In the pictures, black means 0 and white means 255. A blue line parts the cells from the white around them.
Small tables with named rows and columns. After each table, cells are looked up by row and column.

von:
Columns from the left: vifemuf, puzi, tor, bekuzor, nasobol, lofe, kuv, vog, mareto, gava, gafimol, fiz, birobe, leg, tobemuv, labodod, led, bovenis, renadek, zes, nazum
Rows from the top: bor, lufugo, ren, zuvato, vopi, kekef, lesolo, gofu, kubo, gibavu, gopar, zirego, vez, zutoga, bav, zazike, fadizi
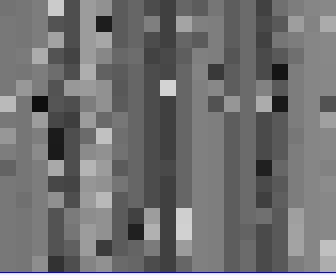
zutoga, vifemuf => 120
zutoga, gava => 157
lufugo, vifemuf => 120
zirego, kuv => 145
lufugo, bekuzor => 83
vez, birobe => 128
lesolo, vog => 91
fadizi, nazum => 173

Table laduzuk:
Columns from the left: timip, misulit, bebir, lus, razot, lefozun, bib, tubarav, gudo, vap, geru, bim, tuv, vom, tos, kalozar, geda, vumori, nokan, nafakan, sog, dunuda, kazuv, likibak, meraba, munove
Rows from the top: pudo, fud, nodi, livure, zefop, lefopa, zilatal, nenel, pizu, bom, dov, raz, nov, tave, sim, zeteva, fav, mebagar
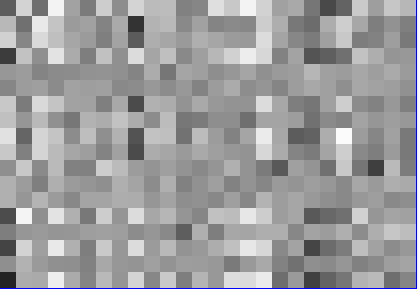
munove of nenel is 152
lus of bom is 186
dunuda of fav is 150
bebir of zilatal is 217
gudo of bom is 75
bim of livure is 137
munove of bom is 121
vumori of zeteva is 137
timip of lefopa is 134
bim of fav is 157
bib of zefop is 147
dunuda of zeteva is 124
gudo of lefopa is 140
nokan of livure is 163
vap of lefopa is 152

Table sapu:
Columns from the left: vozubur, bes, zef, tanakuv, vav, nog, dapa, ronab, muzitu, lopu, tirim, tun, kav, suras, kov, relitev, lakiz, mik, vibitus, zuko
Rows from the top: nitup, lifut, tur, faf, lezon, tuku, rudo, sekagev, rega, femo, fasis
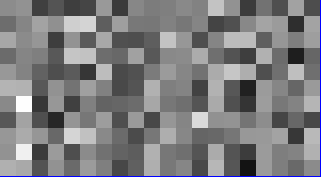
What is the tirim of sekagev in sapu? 150
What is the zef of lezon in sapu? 98
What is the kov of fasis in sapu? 86
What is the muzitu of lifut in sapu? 120
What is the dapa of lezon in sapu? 189
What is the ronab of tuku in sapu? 73
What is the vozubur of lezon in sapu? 152
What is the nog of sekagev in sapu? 119
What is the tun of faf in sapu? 139

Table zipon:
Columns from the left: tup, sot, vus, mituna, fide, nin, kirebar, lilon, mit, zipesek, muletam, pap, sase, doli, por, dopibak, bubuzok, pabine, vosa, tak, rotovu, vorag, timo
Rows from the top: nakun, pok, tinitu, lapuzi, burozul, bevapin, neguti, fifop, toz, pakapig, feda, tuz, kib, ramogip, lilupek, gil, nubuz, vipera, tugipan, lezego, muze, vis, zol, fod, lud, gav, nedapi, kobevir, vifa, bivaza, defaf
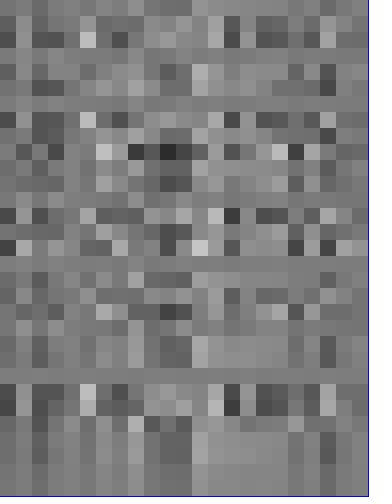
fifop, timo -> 108
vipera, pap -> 96
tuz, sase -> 137
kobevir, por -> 142
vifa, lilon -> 127
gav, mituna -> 100
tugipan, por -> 93
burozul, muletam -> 92
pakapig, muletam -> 44
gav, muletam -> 141
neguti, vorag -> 123
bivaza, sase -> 147
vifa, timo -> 129
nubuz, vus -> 123
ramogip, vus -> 79
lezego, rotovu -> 109
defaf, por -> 136
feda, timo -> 129

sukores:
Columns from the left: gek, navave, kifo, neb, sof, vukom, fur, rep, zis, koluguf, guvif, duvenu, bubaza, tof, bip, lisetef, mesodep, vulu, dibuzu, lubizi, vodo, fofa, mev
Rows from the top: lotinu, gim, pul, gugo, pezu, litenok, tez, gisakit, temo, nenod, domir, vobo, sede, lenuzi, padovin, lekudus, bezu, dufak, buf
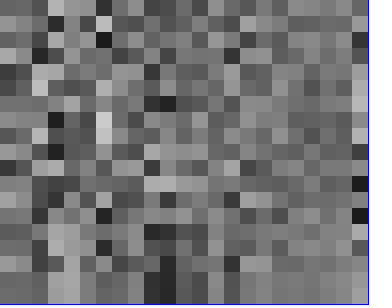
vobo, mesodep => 97
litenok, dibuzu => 113
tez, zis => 121
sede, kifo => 76
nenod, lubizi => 119
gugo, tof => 116
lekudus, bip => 97
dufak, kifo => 96
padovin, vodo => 130

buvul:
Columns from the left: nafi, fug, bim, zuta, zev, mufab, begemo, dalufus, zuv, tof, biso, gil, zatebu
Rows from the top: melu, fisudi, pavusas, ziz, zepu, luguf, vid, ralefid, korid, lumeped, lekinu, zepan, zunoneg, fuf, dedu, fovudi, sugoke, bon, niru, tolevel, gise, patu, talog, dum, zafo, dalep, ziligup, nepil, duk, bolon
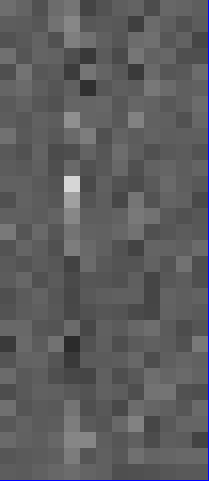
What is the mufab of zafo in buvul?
83
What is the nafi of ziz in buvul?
112
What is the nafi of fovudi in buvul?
83
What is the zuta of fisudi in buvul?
114
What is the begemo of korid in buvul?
80
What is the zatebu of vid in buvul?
108
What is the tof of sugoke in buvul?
98
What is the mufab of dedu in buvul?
98
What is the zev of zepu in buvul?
60
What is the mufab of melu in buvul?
68

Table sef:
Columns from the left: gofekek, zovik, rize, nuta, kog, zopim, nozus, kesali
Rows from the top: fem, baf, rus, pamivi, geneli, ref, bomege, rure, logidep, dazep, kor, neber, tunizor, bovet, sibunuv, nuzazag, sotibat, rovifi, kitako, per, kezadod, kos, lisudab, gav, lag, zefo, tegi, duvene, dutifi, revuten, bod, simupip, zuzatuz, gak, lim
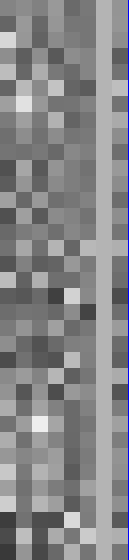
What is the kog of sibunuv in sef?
135
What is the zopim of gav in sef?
118
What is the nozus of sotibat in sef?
180
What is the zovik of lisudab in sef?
113
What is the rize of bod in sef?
151
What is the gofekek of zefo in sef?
173
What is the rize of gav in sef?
131
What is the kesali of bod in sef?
120
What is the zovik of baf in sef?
153
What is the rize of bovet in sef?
90
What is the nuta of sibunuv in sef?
111
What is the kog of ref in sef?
101
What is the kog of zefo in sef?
106
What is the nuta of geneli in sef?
120
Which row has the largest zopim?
gak

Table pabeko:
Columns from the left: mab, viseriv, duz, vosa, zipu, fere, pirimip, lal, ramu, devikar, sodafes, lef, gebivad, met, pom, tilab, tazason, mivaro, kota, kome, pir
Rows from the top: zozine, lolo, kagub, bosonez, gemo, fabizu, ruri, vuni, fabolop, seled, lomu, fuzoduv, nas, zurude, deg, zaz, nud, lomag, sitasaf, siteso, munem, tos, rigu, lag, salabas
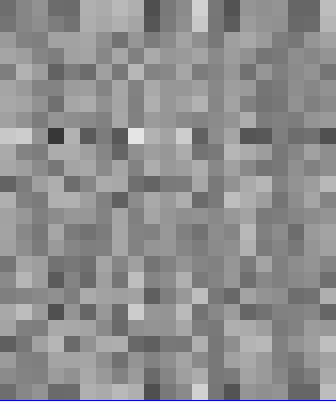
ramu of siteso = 204
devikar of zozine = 79
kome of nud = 148
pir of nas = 132
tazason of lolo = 147
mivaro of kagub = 126
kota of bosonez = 142
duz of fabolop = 148
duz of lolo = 142

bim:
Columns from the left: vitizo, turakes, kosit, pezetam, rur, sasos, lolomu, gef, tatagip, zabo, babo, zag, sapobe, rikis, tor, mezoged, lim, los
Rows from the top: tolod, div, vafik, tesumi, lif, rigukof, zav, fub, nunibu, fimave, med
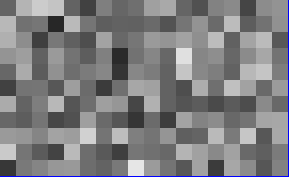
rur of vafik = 96
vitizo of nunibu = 154
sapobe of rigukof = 173
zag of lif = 197
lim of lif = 197
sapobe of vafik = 143
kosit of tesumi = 97
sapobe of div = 147
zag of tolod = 101
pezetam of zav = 184
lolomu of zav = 159
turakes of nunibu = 150
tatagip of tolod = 111
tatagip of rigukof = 167
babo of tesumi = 103
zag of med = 87
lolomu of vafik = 163
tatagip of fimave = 118
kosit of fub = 117

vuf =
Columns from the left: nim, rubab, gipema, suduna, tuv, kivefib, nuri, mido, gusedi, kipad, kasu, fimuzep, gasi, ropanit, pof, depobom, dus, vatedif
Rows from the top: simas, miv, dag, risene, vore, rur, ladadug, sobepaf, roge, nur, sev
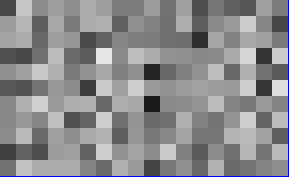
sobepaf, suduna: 191
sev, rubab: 193
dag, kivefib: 75
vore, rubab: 159
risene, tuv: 106
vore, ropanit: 189
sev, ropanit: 177
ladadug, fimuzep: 140

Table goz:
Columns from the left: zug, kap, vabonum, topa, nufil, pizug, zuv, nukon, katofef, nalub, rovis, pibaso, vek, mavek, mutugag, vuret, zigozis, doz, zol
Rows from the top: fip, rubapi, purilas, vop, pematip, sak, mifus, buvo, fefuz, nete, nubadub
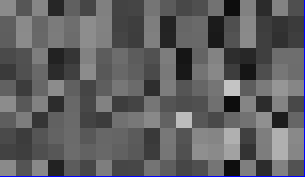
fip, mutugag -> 13
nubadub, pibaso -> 70
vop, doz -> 110
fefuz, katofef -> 91
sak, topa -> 140
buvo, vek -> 87
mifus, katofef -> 68
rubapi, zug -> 95
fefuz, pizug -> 88
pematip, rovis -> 121
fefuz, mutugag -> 176
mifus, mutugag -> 13
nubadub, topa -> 34
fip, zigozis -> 43
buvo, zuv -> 60

